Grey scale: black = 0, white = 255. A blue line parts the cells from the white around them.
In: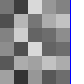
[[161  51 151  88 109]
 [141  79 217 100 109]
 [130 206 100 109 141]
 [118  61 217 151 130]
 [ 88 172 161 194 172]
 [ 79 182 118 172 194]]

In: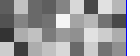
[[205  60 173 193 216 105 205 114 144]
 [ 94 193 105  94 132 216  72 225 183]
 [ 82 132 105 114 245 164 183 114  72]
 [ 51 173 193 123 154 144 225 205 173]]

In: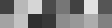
[[163 194  47  56 141 152 173 129]
 [ 65 184 214  75 118  65 226  85]]

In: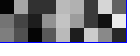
[[126  80   5  89 186  29 204 137  39]
 [116  68  29 146 195 156  58  17 235]
 [  5 166  49  49 186 177  58 214  98]]

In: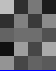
[[191  47 120  27]
 [148  70  99  90]
 [ 99 110 110  81]
 [ 47 129  58 139]
 [ 17 158  70 170]]

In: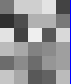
[[227  67 239  88 217]
 [198 168  88  98 187]
 [187 168 130 139 159]
 [120 207 207 227  67]
 [108 139 108 150 159]
 [ 47  77 177 177 120]]
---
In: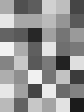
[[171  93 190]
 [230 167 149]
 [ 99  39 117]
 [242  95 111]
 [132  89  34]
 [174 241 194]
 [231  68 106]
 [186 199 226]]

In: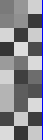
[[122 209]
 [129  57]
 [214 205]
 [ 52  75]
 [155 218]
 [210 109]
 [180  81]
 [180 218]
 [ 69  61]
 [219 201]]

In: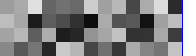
[[157 224 113 205 184 171  43]
 [189  27  77  13  82  18 190]
 [163  93  29 147 194  51  60]
 [136 117 202  69  55 132 195]]

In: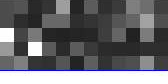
[[ 76  41 158  92  59 110]
 [ 76  36 104  52  85 162]
 [254 121  34  38 101 123]
 [153 253  42  57  41  46]
 [101  52  85  94  72 142]]

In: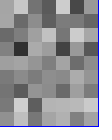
[[165 115 205 153]
 [166 141 124 101]
 [106 160 118 167]
 [129 171  67  87]
 [159 149 164 141]
 [122 124 138 149]
 [116 148 106 124]
 [121  94 182 202]
 [145 119 177 163]]

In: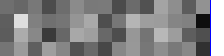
[[111 120 109 121  75  81 142 146]
 [ 94 128 117 169 119 158 133  14]
 [ 92 136 103 159  77 116 157  79]
 [117  95 134 105 135 119 121  49]]
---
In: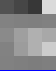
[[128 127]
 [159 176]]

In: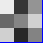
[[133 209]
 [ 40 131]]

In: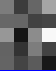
[[102  66]
 [ 21 140]]

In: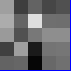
[[101 223]
 [ 81 120]]

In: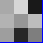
[[150 189]
 [ 39 126]]

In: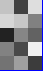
[[199 129]
 [134  98]]

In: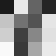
[[114  83]
 [ 63 135]]

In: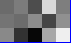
[[108 140]
 [ 50   7]]
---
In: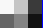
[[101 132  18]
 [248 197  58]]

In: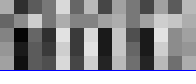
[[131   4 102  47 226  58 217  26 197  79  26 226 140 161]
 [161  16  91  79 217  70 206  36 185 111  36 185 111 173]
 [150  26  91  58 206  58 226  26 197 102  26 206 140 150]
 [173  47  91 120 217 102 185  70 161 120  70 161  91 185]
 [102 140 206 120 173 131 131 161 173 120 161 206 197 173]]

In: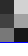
[[120  23]
 [ 65 162]
 [ 43 210]]

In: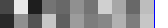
[[ 41 144  83 198  95 156 125 135 177 125 198]
 [ 71 232  30 116 104 144 116 208 167 104 189]]

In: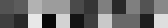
[[ 63  41 232   8 211  20  63 201 104 104  30 222]
 [ 83  92 178 156 156  74  53 127  41 127  83 136]]

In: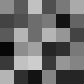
[[181  47  19 132  37  37]
 [ 67  79 109 121  19 100]
 [141  90 193  79 121 170]
 [  7 141 161  37  47 121]
 [ 90 181 109 181 150  67]
 [ 57 193 205  57 150 132]]

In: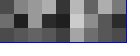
[[110  31 153  43  31 204 141  87  43]
 [ 75  87  99  87  63 165 110  87  75]
 [ 75 132 153 174  53 184  99 174 121]]

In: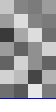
[[111  89 231 123]
 [156  99 144 210]
 [198 132 123 156]
 [ 57 168 221 111]
 [210 188  69 179]
 [ 99 210 144  99]
 [156 221 132 123]]
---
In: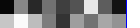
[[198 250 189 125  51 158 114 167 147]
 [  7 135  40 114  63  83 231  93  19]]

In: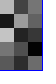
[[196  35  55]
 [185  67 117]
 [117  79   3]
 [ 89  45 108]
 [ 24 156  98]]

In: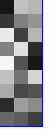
[[245  83  22]
 [233  63 181]
 [193 116 212]
 [169  72  83]
 [128 224  42]
 [104  93  63]
 [ 54 128 148]
 [ 42 158 139]
 [ 22 193 181]]

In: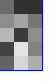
[[183  58 141]
 [141 163 119]
 [108  48  48]
 [ 99 215 174]
 [ 67 227 129]]

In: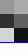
[[212  18]
 [151 170]
 [ 48  97]]

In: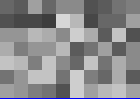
[[195 184 126 195 138 103 195 115 172 138]
 [172 126 149 149 184  91 115 160  91 138]
 [160 149 126 115  81 206 160 184 195 160]
 [149 149 184 172 138 206 172  91 195  81]
 [115 149 195 195 115 206 126 103 172  91]
 [103  91 160 103 138 138  81  91 115 126]
 [ 81  71  71  61 215 184  71 103 103 160]]
